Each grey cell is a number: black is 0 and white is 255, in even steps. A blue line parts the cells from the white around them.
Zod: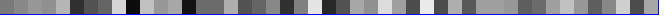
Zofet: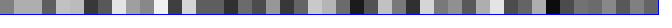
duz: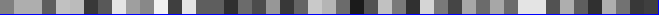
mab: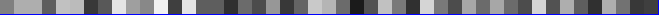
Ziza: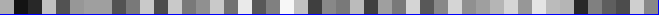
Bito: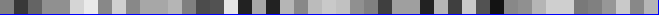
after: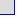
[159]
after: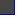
[167]

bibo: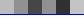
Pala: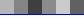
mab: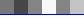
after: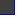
[139]
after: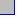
[145]
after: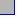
[132]
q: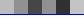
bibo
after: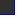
[195]
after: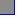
[203]

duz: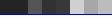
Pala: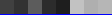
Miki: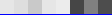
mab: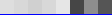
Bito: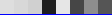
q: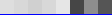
mab
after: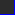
[30]
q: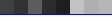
Pala

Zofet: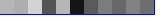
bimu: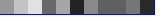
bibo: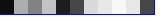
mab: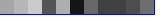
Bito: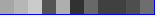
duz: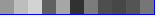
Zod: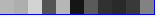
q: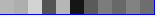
Zofet

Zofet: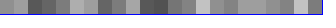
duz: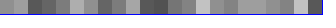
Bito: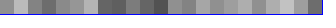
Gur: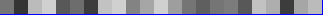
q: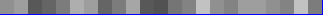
Zofet
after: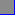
[150]
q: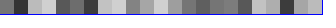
Gur
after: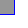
[180]

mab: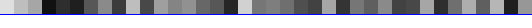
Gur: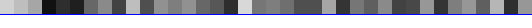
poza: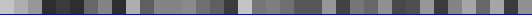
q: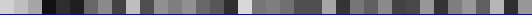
Gur
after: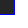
[209]
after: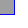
[132]

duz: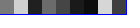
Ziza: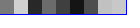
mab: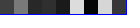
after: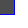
[193]
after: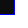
[214]
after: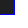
[107]
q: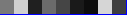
duz
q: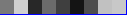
Ziza

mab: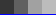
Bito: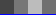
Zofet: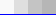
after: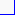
[223]
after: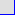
[196]

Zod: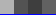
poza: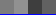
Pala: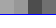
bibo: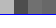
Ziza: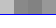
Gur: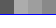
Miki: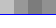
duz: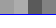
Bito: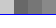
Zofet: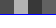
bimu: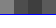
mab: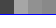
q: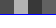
Zofet
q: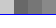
Bito
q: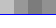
Miki
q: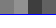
poza
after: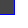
[166]

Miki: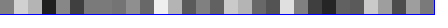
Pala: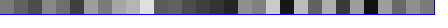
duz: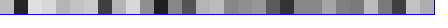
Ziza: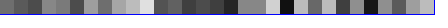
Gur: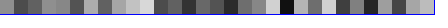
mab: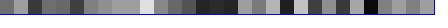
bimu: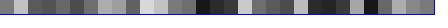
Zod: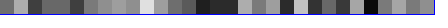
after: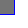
[143]
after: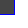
[166]
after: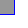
[90]
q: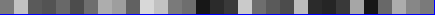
bimu
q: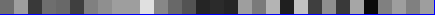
mab

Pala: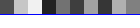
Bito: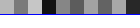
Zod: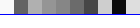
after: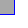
[40]
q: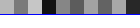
Bito
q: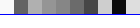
Zod
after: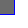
[70]

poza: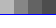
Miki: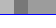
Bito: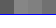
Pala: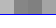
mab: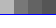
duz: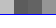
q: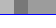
Miki
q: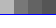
mab

